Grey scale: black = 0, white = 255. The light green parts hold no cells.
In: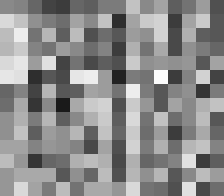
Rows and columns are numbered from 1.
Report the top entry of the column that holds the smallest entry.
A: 60
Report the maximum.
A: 252
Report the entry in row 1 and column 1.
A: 137
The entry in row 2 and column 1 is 217
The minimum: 26
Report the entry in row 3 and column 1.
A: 188
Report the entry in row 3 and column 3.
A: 115
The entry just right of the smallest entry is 169
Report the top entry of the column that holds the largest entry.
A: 163
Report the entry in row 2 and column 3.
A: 144
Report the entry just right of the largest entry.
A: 60
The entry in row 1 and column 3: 102
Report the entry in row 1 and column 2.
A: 131
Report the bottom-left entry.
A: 150
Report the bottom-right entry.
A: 109
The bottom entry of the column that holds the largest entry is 109
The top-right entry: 80
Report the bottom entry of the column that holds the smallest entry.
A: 188
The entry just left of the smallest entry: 137

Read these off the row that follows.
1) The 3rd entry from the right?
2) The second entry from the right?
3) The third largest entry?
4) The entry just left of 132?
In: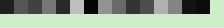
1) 132
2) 19
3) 146
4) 176

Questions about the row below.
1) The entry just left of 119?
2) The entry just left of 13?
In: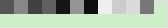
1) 218
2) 148

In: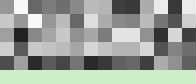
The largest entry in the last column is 234
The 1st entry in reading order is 151
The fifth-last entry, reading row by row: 103
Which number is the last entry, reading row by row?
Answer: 96
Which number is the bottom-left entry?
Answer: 77
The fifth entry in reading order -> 110
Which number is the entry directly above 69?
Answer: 187
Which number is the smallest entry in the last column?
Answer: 63
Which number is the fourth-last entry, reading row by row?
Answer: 63
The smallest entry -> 34
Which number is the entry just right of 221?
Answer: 172
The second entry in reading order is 248
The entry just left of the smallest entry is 159
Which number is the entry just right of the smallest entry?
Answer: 137

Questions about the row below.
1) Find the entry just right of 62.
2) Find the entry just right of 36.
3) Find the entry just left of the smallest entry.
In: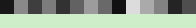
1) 124
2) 78
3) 105

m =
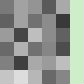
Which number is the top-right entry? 169
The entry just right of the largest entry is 183
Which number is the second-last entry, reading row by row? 105
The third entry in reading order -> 148
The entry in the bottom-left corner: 197
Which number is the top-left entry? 121
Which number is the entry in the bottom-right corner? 134
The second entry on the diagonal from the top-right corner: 140
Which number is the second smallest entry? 63

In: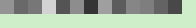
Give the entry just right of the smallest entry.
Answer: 159
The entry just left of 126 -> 134
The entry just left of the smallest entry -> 141
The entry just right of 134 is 126

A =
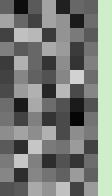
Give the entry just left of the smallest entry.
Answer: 74
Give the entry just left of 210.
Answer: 134
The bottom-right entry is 155
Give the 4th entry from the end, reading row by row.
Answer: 147
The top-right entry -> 97
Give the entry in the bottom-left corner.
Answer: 82
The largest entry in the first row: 163
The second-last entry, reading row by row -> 66
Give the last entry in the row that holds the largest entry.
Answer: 109
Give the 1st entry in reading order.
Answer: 97
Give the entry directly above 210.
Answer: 52
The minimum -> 5
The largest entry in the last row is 192
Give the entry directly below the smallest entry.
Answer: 141
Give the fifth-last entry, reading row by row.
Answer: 169
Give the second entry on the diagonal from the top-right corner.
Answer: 26
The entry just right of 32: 103
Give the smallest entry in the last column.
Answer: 66
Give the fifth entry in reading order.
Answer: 32
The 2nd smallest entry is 12
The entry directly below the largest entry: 74
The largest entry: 210
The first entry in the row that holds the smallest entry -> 115
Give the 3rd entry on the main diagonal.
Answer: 184
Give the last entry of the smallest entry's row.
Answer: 115
